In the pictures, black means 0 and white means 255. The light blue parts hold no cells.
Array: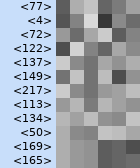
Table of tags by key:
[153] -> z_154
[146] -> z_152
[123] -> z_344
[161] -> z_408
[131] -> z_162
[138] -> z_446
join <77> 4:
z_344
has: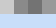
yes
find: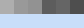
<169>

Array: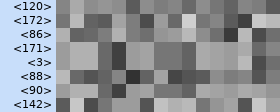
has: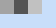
no
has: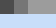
yes
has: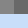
yes
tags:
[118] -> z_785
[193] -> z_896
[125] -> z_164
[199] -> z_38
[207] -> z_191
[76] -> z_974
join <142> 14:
z_38
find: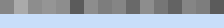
<120>
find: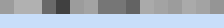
<90>
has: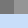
yes

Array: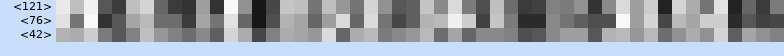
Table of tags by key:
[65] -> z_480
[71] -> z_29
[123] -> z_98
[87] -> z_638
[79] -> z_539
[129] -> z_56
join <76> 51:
z_29
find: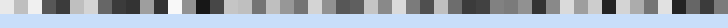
<121>
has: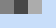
no
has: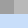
no

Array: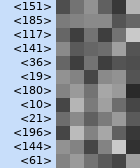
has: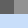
no
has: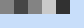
yes
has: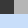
yes

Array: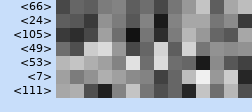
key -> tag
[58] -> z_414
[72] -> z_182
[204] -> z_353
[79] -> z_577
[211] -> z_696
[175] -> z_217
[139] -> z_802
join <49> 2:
z_353
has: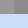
no
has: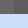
yes
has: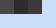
no

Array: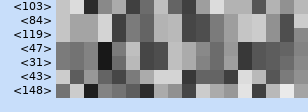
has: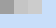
yes
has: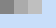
no
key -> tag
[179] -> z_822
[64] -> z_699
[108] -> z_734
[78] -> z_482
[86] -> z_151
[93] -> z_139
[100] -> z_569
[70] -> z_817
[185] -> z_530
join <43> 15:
z_151

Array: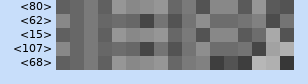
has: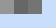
no
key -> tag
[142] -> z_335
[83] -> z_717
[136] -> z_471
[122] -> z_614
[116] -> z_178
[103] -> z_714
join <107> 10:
z_335
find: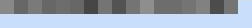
<62>

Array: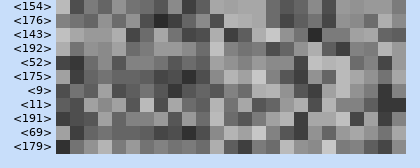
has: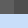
yes
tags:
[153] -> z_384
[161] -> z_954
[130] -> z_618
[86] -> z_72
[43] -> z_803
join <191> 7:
z_384
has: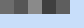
yes
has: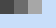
yes

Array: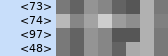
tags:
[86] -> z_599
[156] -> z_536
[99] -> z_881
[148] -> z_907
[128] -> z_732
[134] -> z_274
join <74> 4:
z_536
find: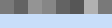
<73>
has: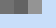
no
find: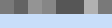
<97>
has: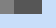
no
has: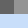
yes

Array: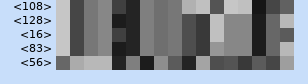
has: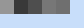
no
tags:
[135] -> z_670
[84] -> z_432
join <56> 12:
z_432
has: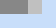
no

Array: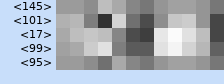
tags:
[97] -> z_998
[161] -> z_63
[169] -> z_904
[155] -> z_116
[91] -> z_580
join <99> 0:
z_63
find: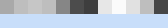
<17>
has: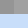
yes
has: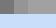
yes
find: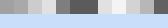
<99>

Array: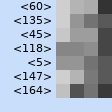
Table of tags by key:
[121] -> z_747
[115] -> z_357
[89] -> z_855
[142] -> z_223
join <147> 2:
z_747
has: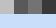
no
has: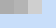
no
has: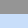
yes
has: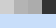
yes
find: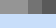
<5>
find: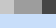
<45>

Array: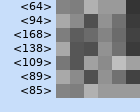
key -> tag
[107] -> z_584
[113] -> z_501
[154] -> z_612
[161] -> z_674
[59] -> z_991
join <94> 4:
z_501
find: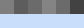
<168>
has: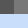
no

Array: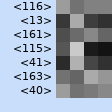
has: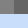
no
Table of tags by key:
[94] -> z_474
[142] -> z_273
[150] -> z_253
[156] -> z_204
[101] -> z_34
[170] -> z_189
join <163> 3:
z_253
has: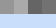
no
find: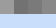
<40>

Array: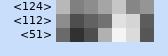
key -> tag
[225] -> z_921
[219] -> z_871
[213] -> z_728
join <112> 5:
z_728
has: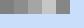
yes
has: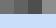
no
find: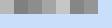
<124>
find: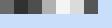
<51>

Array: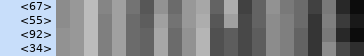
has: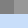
no
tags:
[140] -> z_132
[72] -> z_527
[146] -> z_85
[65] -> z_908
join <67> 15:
z_85

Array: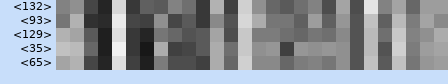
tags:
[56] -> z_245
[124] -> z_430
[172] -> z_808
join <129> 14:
z_430
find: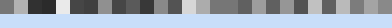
<93>
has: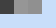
yes
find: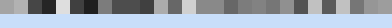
<65>
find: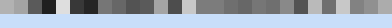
<129>

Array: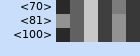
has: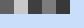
yes
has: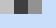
no
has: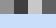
no
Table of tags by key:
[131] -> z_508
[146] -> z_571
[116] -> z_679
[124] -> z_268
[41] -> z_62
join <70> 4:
z_268
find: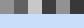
<81>
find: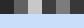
<70>

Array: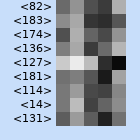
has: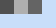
yes
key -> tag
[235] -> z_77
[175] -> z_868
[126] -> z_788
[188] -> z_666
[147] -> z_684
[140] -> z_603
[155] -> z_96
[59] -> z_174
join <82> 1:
z_684
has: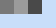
yes
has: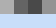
yes
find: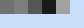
<181>
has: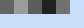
no

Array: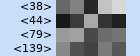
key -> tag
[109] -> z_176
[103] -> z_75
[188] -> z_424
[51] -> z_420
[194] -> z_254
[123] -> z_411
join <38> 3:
z_254
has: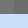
no

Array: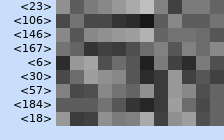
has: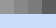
no
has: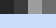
yes
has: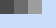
yes
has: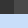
no
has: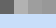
no
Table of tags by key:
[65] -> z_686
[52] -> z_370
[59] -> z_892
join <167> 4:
z_892

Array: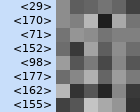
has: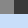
yes
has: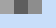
yes
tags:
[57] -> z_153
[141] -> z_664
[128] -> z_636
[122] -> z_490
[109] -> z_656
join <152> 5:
z_656
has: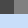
no
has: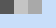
yes
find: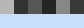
<162>

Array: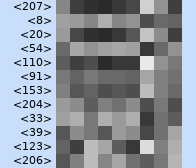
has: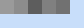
yes
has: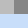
yes
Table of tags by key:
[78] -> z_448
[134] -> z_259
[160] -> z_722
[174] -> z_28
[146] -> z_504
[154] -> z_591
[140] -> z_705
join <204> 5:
z_705
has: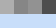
yes
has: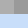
yes
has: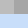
yes
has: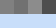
yes

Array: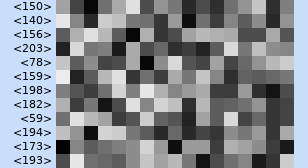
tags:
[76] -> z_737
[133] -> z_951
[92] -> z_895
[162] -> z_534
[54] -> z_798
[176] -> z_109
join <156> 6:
z_109
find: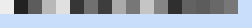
<159>
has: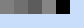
no
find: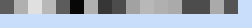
<156>
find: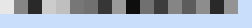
<140>
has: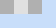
no
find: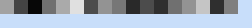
<150>

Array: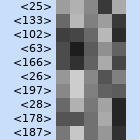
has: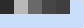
no
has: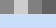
yes

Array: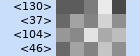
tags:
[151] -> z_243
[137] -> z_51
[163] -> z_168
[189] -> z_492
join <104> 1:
z_51
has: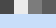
no
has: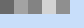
yes
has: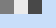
yes
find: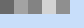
<37>
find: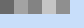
<46>

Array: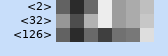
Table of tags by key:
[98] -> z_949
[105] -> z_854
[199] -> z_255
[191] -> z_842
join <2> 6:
z_842
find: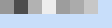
<32>
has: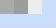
no
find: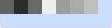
<2>
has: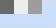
yes
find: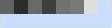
<126>
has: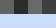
yes

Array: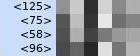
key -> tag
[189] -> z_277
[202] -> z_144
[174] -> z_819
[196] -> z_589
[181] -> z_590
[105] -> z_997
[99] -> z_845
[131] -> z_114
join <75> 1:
z_277
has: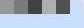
no
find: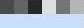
<96>

